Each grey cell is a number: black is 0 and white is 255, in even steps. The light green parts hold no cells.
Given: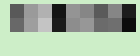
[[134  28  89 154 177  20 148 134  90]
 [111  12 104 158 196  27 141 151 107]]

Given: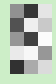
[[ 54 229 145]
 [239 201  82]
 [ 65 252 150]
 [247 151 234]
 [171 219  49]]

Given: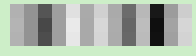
[[156 205 177 147  85 159 224 170 208 170 108 184  24]
 [163 214 180 147  72 159 234 169 215 172 102 189  15]
 [160 211 178 147  77 159 231 169 213 171 104 187  17]]

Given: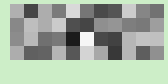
[[134 114 176  70 173 123 217 118  74  85 204]
 [121 158 136 190 173 203  79  69 143 149 126]
 [195 192 140 185 112 120  27 246  73  66 182]
 [ 94 144 173  96  99 181  87 212 168  56 182]]

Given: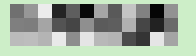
[[  5 146 112 151 236  36  94   8 165  89 196 129]
 [ 34 106 127 125 165  83  69 143  91  94 177  70]
 [229 164 187 189 180 233 141 229 184 180  75  52]]

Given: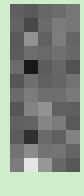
[[108 118  95  89 103]
 [124 118  99  71 106]
 [125 101  89 145  97]
 [112 104  91 109 105]
 [103  82 108  24  92]
 [101 114  86 111  96]
 [111 122 106 123 110]
 [ 97  95  86 131 147]
 [123  89  96  98 133]
 [ 97 130  91  48 106]
 [116 100 115 139 114]
 [104  87 124 229 151]]

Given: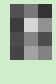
[[121  52  81]
 [213 145  61]
 [133  77  76]
 [162 130  68]]
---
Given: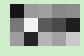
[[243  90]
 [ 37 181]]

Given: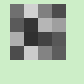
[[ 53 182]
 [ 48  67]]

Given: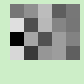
[[ 78 184]
 [165  81]]

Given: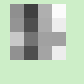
[[ 79 172]
 [116 161]]

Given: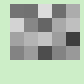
[[135 101]
 [180 195]]

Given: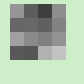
[[104  96]
 [138 127]]

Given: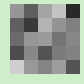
[[ 58 180]
 [150 155]]

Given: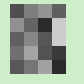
[[100  42]
 [134  87]]

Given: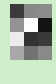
[[253  20]
 [ 50  58]]
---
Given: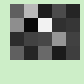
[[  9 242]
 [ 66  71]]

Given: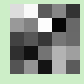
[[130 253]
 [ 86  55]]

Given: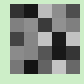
[[142  58]
 [134 195]]

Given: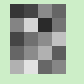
[[213  42]
 [112 140]]

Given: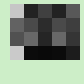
[[ 74  44]
 [104  37]]

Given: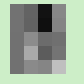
[[ 98  15]
 [140 108]]

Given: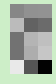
[[ 98 107]
 [180 191]]
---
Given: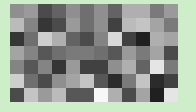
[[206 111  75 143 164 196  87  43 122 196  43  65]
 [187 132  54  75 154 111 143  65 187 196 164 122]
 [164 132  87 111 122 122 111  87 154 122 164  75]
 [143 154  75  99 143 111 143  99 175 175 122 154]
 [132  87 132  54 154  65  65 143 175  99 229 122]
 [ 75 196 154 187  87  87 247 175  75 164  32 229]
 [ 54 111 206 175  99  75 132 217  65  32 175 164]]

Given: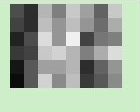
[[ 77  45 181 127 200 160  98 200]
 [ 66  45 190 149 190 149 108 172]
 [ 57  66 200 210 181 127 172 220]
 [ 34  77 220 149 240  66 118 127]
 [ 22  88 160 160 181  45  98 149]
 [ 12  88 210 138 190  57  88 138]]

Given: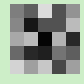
[[211 159 199  71 159]
 [168 187   4 178  40]
 [135  22  82  82 187]
 [126  94 220  82 147]
 [105  40  31 116  94]]

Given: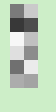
[[247 192]
 [223 140]
 [172 163]
 [122 202]
 [112 235]
 [ 56  77]]

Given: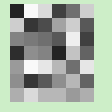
[[206  54  76 163 206  88]
 [174 218 183 183 154 174]
 [154 249 230 183 111 230]
 [142  54  88 142 183  99]
 [131 121 111  88 239  64]
 [ 45 142 131  35 195  99]
 [ 35 249 218  64 111 206]]

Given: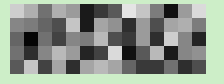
[[206 175 113 175 155  26  57  89 228 197 124  17 155 218]
 [134 124 101  78 197  26 165 145  46 155  78 165 175 124]
 [113  46 134 185 155  36  66 218  17  89 185  26 134 145]
 [101   5 113  66 134 124 185  78  57 155  46 206 134  36]
 [ 89 197  66 165  46 165 185 165 101  57  57 113  46  78]]
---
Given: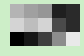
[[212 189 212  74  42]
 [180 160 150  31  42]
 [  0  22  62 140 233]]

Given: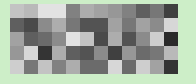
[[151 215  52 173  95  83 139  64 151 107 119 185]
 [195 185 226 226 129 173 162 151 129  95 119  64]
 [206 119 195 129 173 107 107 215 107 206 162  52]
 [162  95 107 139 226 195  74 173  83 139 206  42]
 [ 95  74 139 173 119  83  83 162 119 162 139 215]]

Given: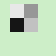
[[ 21 193]
 [232 151]]

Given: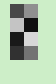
[[ 25 215]
 [ 72 144]
 [ 49 115]
 [196  16]]

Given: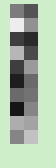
[[133 193]
 [173 163]
 [ 62 154]
 [237 145]
 [ 21 133]
 [106 115]
 [ 30 106]
 [124  84]
 [182  74]
 [ 62  42]]

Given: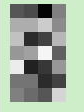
[[173 173 204 139]
 [151 161 245  96]
 [116 116  43  66]
 [128 107  86 213]
 [ 86  75   4 128]
 [193  43  66 183]
 [236  33  55 151]]

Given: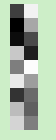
[[126 252]
 [ 63 242]
 [  0 167]
 [233 157]
 [212 126]
 [ 51 106]
 [188  95]
 [ 12  74]
 [200  31]]
